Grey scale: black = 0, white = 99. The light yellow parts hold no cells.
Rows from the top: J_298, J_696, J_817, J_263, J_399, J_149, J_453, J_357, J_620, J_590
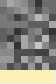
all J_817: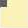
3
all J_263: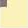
0 1 2 3
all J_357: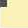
2 3 4
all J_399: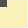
3 6

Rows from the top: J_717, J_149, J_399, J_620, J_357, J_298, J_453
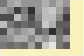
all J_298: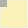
2 3 5
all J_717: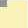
3 4 5 7 9
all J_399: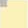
2 6 7
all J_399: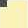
0 1 4
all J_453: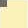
1 3
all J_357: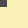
0 9

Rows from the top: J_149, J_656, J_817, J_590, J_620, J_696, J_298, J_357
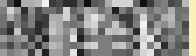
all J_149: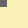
11 14 19
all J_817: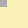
1 7 8 23
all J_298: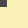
1 26
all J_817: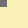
0 16 19 25
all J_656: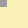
2 13 19 20

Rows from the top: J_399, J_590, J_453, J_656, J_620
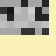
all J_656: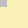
0 2 3 6
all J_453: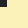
1 5 6
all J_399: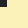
3 6
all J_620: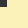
3 4 6
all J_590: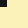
1
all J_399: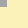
0 1 2 4 5

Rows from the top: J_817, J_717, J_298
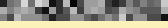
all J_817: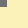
1 4 22
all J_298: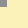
3 4 5 10 11 15 19 20
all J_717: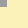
2 4 7 12 14
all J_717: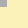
0 3 13 17 23
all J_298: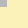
2
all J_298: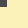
1 8 9 13 18 21 22

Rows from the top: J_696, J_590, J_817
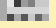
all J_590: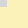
1 2 3 4 5 6
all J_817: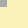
0 2 6
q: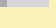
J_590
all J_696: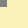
4
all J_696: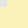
1

